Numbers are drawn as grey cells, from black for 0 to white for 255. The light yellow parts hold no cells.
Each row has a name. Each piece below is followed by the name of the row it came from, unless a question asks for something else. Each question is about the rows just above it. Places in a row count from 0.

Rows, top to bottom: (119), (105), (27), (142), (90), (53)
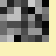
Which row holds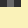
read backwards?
(142)
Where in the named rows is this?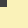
(119), 3
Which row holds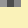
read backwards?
(90)
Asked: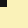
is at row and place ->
(90), 6
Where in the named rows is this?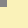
(90), 2

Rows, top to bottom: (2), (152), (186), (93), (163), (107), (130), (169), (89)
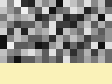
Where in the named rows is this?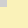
(163), 0
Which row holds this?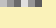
(163)
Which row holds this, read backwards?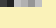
(186)
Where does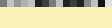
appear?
(186)
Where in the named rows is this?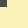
(89), 8
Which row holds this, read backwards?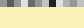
(163)
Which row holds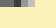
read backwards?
(107)

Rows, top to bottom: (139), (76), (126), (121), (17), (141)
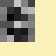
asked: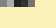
(141)
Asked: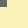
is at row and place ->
(17), 4
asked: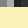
(141)

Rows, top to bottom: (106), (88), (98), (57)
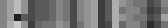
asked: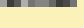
(88)
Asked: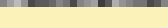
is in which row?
(106)

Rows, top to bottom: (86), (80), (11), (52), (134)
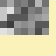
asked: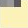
(52)
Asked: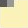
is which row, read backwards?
(52)
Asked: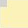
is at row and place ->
(134), 1
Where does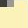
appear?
(52)
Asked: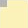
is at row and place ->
(86), 5
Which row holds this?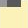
(52)
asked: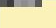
(52)

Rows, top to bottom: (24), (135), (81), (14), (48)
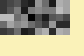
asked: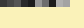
(24)
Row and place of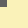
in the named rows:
(81), 8
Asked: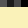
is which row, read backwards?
(81)
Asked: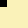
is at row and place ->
(81), 4
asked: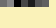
(81)

